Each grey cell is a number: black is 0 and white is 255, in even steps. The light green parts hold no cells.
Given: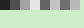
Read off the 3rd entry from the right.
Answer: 197
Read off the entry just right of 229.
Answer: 101

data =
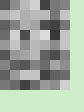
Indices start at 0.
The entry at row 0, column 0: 86
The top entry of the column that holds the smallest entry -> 119
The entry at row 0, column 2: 185
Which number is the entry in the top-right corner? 130
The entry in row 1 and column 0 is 174
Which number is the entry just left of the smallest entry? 219
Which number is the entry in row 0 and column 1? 141
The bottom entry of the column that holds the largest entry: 153
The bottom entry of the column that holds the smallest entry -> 141
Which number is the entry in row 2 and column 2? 174
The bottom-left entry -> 119
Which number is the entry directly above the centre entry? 196
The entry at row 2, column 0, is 97
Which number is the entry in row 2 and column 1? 130
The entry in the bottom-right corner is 208
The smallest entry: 56

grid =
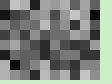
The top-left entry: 84
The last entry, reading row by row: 143
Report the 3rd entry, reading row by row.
176
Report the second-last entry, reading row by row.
195
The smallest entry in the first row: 30
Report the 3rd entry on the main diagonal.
120
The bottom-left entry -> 176
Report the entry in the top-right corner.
96
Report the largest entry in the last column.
154
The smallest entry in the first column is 20
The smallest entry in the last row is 42
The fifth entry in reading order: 164

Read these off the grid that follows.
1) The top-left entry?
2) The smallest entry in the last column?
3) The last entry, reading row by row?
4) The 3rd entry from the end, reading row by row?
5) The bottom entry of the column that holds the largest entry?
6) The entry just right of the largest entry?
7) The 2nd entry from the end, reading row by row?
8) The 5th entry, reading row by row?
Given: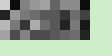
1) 207
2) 13
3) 35
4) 100
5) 162
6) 13
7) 109
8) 162

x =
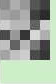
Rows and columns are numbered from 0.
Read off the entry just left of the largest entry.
54
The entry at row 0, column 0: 142
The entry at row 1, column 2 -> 174
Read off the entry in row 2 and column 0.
205
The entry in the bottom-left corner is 164
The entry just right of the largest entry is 174
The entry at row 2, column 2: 184
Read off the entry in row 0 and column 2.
153
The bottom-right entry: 54

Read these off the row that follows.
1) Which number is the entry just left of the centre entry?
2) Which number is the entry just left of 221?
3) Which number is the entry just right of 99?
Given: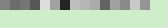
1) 36
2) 87
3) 161

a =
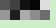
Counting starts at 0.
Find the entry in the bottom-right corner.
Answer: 108
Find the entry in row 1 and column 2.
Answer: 172
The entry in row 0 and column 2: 18
